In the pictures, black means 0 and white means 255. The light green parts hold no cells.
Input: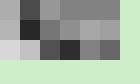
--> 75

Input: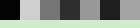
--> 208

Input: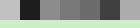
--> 29

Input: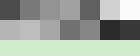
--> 121

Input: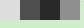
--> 78

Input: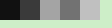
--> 58

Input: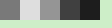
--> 222

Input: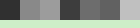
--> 137
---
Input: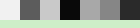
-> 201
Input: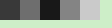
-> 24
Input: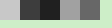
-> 32
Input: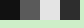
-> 228
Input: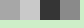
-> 53
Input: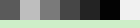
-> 122
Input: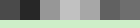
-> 151
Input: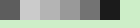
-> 180
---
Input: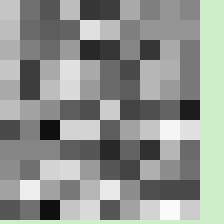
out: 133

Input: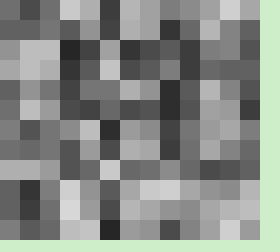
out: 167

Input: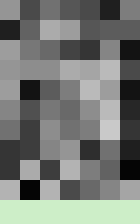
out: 125

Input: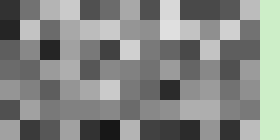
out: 188

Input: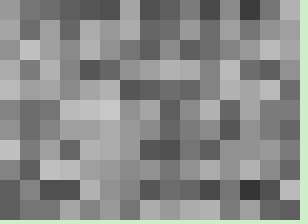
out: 177

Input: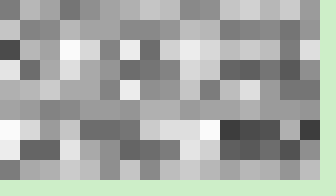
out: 155

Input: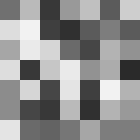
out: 206

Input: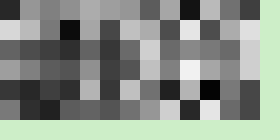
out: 63
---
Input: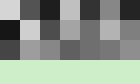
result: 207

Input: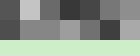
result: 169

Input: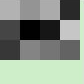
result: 178

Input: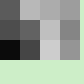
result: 191

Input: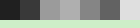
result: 175

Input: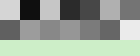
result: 213

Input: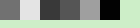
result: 159
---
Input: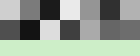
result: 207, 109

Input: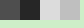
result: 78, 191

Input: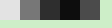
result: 227, 75

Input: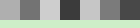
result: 175, 72

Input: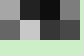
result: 166, 72

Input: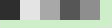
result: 46, 142

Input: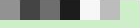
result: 146, 188

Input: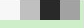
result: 247, 162
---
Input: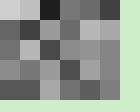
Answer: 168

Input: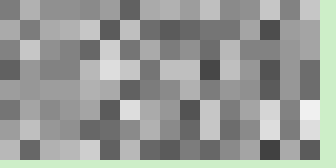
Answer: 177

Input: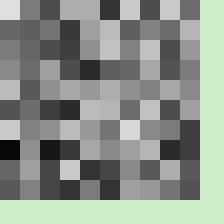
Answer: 70

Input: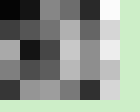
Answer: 157

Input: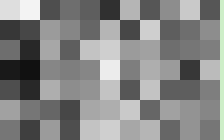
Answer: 155

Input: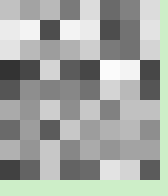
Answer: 199

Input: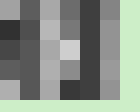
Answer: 168

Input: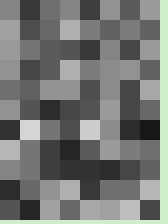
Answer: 160
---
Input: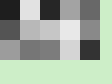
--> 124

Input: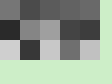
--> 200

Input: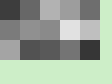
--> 89

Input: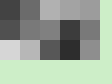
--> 87

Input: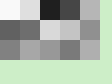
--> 152

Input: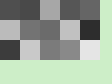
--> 123
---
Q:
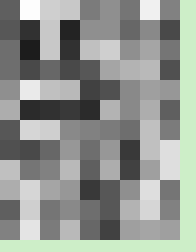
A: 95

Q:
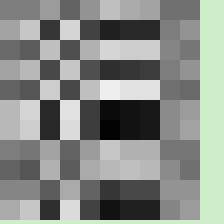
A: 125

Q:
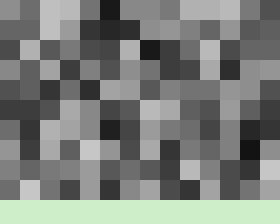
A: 142

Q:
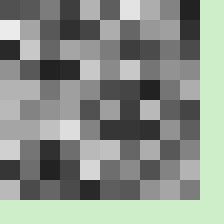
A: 81

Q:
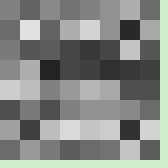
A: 129
